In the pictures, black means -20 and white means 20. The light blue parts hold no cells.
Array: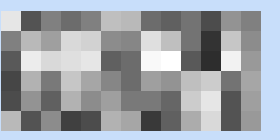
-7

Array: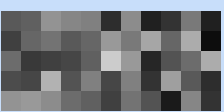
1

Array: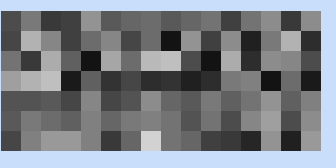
-15

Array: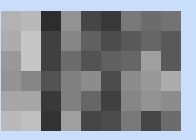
-9

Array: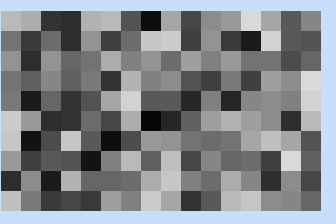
1

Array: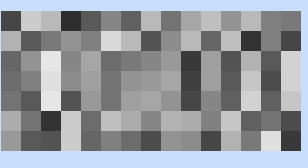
15

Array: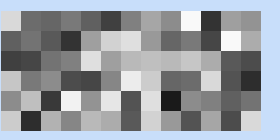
-8
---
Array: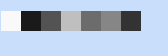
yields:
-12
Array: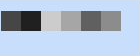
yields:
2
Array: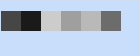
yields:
-3
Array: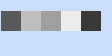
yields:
-11
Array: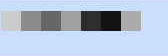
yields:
7
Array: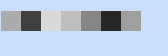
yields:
5
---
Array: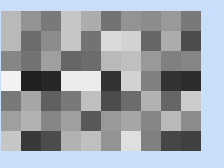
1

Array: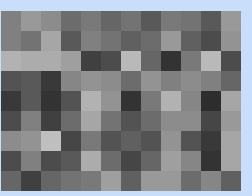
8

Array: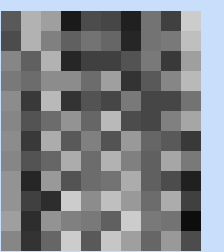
1

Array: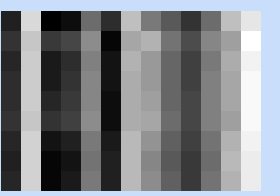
-14

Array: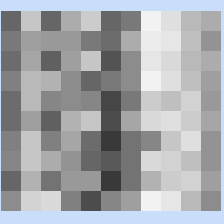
-3

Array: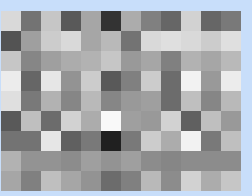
11
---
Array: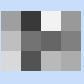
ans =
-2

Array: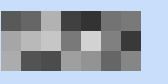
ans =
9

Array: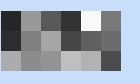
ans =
0

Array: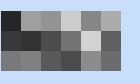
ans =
-12

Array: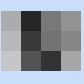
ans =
-11

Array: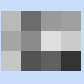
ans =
2

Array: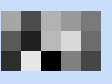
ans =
-15

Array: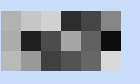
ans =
-15

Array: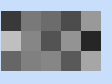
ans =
1

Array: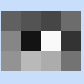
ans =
-17
